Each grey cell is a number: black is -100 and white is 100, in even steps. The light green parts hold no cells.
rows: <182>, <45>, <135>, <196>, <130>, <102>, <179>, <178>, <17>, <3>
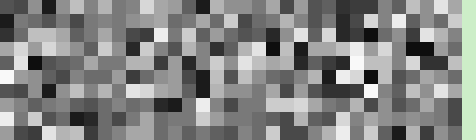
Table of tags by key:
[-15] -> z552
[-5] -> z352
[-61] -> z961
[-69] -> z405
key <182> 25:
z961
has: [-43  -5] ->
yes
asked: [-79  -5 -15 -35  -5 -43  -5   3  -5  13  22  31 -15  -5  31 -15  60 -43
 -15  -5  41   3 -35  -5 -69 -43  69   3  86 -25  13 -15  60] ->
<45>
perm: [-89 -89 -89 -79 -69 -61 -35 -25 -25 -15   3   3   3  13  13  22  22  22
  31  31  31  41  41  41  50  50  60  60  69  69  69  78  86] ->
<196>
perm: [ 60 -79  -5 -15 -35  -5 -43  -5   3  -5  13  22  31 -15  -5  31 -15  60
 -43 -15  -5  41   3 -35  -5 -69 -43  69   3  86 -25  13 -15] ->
<45>
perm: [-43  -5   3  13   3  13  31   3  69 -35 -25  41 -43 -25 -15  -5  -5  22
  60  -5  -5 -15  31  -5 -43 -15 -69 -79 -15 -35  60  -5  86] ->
<17>

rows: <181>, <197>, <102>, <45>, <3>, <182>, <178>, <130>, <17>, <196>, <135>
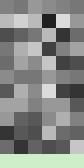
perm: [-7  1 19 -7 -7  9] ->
<182>
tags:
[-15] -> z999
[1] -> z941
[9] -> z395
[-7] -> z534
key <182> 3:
z534
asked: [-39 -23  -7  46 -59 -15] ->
<102>
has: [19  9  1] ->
yes
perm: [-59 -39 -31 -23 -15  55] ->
<135>
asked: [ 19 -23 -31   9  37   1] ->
<17>

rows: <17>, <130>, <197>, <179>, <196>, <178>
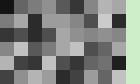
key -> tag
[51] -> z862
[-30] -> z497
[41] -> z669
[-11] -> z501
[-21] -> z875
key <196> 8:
z501
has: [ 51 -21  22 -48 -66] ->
no

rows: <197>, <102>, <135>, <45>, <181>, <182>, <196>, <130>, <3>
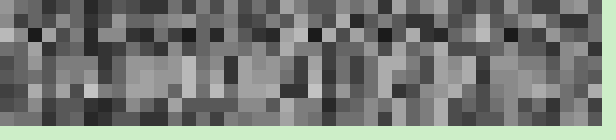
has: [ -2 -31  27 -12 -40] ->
yes
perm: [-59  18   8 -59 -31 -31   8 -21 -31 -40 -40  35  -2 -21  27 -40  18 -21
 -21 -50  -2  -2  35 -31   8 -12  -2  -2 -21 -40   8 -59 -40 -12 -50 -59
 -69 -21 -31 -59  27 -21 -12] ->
<45>

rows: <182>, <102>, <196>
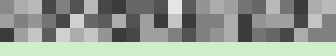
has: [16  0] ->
no
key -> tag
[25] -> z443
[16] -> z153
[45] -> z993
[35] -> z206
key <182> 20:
z993
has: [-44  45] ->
no
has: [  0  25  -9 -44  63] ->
no
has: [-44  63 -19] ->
yes
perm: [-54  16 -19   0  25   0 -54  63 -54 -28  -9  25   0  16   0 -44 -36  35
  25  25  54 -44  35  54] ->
<102>

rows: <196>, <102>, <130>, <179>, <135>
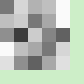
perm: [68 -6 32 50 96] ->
<179>
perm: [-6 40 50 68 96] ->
<196>
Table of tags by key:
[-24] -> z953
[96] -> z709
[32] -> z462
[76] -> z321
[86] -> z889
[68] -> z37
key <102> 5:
z709
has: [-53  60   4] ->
yes

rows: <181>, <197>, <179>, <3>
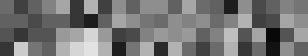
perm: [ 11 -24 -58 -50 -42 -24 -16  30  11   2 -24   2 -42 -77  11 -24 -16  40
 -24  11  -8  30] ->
<197>
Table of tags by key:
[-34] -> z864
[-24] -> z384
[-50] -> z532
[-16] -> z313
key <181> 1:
z313

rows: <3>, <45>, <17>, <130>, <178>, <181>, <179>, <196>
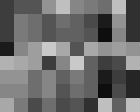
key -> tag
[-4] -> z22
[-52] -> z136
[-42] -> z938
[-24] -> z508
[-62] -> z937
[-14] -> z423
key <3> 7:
z22
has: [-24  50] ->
yes

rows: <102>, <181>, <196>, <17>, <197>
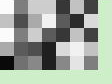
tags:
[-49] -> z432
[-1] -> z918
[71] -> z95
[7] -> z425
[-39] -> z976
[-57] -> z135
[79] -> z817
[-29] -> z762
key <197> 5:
z425
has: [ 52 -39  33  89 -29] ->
yes
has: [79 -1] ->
yes
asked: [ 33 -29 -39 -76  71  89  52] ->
<17>
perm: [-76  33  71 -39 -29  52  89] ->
<17>
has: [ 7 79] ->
yes

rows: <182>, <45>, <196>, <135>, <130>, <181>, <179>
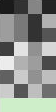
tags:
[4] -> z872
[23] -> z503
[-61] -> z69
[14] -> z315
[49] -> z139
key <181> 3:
z315
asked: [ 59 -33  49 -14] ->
<179>
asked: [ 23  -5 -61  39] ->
<45>
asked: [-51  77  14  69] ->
<135>
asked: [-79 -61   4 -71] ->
<182>
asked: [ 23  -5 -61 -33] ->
<196>

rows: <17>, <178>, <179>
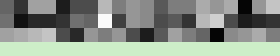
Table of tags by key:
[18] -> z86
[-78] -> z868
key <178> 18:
z868
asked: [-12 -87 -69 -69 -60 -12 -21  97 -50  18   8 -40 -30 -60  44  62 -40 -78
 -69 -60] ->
<178>
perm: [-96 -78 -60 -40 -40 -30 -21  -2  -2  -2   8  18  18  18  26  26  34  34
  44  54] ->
<17>
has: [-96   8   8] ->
no

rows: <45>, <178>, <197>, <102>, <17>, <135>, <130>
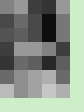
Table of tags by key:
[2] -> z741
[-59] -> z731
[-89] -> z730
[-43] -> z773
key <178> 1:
z773
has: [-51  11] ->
no
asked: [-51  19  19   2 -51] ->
<102>
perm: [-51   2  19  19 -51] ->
<102>
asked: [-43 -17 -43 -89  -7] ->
<178>

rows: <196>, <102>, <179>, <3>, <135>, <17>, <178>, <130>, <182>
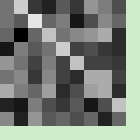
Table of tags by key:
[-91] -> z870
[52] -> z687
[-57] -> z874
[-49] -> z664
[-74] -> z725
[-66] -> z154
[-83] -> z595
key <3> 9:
z154
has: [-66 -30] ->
no

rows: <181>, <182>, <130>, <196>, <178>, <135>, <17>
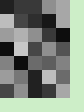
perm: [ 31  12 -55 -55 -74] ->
<181>
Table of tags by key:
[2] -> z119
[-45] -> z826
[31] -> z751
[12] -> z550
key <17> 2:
z550
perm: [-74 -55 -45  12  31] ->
<17>

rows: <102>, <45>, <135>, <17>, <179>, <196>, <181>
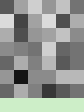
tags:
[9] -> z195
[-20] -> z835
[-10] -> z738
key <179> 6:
z738
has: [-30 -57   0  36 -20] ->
no
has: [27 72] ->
yes

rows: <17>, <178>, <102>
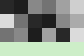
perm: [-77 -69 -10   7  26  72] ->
<102>
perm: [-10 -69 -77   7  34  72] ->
<178>
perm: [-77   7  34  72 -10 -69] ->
<178>
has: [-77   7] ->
yes
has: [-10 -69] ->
yes
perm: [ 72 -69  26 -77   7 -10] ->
<102>

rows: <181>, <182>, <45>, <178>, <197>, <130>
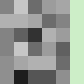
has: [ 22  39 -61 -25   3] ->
no
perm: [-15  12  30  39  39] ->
<197>
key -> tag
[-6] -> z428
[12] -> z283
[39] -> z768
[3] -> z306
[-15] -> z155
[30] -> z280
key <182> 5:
z306
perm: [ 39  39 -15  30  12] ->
<197>
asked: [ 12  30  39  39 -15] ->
<197>
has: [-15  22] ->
yes

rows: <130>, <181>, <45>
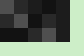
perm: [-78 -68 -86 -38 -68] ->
<181>
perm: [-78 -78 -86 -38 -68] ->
<130>
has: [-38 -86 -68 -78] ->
yes

